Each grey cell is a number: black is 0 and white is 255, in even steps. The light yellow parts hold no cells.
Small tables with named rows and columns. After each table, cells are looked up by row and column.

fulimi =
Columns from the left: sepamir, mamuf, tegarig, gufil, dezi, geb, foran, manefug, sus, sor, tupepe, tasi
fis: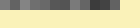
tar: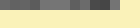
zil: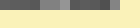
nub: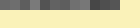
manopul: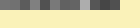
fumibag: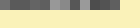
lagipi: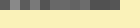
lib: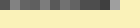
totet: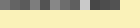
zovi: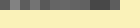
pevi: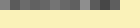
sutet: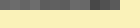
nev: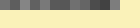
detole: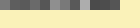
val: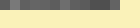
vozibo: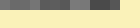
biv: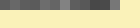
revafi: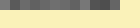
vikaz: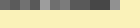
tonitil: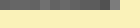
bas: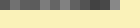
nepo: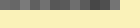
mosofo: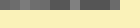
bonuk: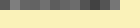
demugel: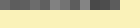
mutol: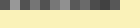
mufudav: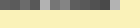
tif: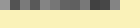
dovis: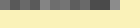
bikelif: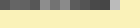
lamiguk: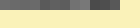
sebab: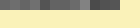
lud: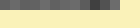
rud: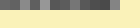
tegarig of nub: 94
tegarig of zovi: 93
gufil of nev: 97
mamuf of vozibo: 106
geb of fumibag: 152
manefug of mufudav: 94

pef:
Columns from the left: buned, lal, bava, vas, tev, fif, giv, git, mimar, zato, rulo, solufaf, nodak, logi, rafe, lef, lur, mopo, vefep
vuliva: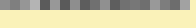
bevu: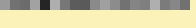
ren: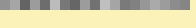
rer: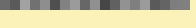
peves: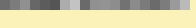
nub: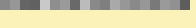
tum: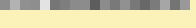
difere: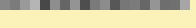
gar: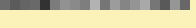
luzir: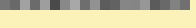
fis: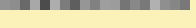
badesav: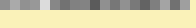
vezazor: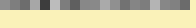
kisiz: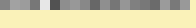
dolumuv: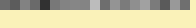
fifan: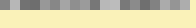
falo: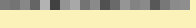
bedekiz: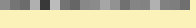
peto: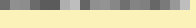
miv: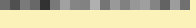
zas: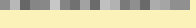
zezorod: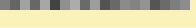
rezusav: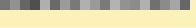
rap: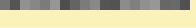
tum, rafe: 104
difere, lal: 123
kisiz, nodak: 150
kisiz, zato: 103
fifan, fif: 135
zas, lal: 184
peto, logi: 132
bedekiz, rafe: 131
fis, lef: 177
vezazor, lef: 180
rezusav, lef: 112
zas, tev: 136
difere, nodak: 119
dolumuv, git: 134
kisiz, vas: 119
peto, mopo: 152
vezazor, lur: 135
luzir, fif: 74
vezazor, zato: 137

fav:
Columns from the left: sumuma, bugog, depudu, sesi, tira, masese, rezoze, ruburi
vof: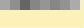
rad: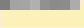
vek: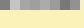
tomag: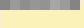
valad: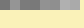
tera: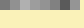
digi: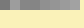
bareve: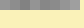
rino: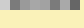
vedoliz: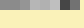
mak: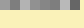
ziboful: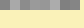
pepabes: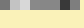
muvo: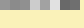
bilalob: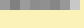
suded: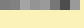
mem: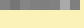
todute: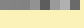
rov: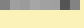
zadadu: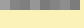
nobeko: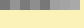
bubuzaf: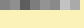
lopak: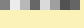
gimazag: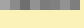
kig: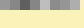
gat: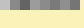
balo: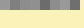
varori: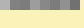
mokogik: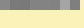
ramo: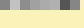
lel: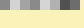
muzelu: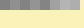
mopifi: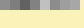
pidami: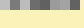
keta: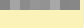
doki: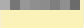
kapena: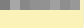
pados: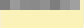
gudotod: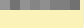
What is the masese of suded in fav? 119
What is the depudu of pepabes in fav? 216
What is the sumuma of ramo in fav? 133
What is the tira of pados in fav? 144
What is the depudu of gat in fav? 100
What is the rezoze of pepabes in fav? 57
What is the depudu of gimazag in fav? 111
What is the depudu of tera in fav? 176
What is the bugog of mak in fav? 126
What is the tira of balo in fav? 108
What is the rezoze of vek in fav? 120
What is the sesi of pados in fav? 138
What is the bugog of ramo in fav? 194
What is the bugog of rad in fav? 163
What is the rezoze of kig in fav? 150
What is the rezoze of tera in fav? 90
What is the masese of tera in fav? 129
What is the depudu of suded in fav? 164
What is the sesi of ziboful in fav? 154
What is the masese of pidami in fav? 155
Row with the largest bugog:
lopak

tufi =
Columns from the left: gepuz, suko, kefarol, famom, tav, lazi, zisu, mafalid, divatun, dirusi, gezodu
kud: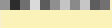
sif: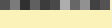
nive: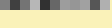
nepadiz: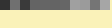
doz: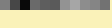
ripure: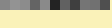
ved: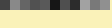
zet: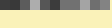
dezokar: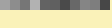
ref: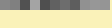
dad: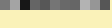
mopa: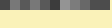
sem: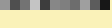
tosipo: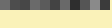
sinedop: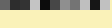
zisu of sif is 173
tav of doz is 94
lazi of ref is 97
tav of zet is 86
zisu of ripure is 97
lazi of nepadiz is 100
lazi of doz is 90
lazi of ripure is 35
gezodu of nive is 176
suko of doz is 71
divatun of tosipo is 85

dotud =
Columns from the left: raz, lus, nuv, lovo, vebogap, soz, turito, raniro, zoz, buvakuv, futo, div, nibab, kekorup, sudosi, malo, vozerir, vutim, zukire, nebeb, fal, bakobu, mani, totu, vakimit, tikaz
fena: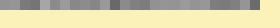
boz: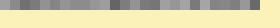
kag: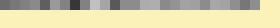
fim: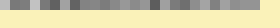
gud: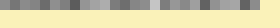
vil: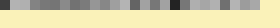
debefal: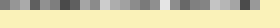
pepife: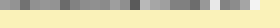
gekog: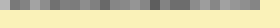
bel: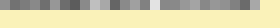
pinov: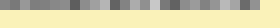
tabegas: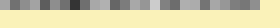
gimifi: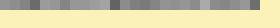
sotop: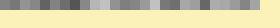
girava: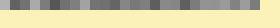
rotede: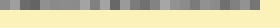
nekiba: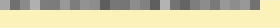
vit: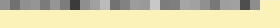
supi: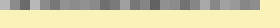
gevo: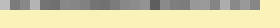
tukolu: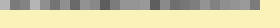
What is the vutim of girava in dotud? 134
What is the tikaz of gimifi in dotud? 110
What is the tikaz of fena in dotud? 108
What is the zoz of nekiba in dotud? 146
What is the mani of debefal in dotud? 182
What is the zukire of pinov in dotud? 141
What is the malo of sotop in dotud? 193
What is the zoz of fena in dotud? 140
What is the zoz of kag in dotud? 130
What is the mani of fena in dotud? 123
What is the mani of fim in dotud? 161
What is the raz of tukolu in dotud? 181
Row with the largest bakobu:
pepife

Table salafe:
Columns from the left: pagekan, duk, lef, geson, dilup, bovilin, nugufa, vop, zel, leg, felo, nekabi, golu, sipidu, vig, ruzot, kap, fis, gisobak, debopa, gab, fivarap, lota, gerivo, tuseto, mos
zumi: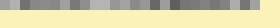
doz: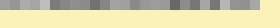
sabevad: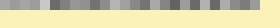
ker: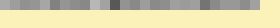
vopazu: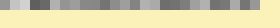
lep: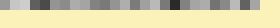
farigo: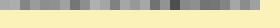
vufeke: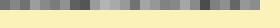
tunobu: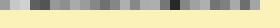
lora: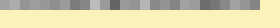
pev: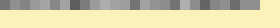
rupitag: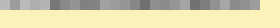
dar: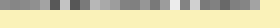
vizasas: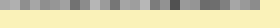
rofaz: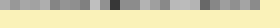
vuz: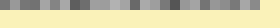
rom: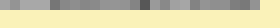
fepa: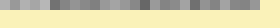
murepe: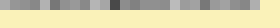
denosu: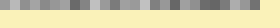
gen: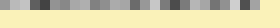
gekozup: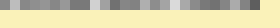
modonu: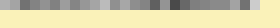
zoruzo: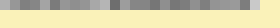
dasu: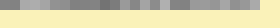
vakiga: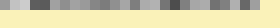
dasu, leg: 131
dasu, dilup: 165
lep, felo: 121
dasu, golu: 154
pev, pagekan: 118
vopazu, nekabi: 141
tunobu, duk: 199
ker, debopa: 159
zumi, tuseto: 117
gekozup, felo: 161
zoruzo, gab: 127
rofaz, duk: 152

